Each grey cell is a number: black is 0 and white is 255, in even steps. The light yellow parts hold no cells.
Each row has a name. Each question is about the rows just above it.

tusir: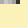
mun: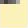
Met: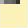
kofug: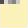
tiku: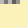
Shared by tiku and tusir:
[185]
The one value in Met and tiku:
[95]
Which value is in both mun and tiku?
[95]

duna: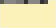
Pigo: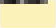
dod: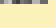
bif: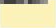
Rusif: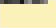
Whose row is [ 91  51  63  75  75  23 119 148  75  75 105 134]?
Rusif
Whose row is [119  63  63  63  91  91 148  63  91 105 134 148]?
bif
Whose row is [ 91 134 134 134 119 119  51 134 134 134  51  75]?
duna

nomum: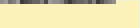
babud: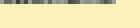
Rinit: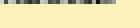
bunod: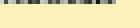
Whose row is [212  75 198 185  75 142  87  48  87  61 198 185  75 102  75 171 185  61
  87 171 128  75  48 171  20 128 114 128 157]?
Rinit
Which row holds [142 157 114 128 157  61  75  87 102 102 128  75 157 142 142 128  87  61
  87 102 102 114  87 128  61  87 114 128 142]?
nomum

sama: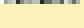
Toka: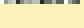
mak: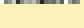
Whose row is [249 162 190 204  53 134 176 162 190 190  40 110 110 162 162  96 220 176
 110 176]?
sama
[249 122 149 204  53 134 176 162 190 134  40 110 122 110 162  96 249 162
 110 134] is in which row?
mak

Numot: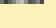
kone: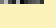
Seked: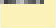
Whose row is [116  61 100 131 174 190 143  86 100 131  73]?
Numot
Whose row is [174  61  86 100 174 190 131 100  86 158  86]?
Seked

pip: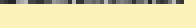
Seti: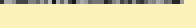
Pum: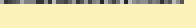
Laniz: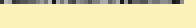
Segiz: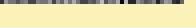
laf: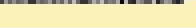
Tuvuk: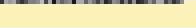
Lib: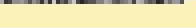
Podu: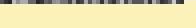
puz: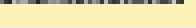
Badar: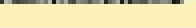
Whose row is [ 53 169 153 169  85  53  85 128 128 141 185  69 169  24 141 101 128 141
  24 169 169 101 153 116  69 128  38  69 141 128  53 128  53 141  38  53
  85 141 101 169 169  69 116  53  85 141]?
Tuvuk
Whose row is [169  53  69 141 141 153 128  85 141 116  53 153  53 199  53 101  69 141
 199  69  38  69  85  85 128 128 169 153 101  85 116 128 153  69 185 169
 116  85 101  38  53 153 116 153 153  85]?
Lib
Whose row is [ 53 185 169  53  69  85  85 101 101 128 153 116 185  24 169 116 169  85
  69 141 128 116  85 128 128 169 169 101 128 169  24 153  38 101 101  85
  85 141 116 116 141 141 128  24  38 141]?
Laniz
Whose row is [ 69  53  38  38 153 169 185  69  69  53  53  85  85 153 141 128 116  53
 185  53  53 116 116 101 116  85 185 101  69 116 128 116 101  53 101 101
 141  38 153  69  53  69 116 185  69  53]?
pip

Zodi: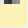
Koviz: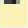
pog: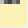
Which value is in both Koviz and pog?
[64]
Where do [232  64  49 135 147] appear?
Zodi

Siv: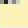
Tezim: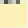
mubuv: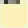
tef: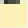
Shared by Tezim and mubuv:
[205]
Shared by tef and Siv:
[205]
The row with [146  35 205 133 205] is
Siv
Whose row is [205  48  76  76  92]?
tef
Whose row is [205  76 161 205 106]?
Tezim
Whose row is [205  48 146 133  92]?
mubuv

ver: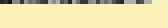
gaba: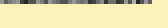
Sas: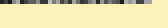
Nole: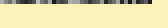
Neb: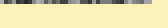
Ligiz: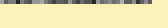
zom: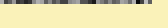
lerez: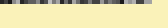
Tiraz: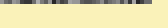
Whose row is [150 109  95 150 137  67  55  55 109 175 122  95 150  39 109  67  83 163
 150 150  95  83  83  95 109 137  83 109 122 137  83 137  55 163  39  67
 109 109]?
Tiraz
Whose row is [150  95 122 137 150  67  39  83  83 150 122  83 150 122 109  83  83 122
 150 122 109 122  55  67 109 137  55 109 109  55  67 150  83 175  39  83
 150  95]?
gaba
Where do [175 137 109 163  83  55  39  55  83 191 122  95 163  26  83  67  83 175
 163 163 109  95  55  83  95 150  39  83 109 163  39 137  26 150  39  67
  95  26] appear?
Nole
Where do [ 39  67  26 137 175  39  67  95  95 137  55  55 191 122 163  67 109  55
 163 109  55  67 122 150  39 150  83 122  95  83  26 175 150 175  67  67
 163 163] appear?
Sas

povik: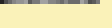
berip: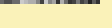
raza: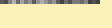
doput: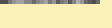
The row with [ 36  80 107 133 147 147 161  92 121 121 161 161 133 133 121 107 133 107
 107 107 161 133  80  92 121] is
povik
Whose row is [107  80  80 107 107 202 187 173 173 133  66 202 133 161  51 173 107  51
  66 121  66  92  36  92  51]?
berip
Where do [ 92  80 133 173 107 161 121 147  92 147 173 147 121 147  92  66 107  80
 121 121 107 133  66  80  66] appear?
raza

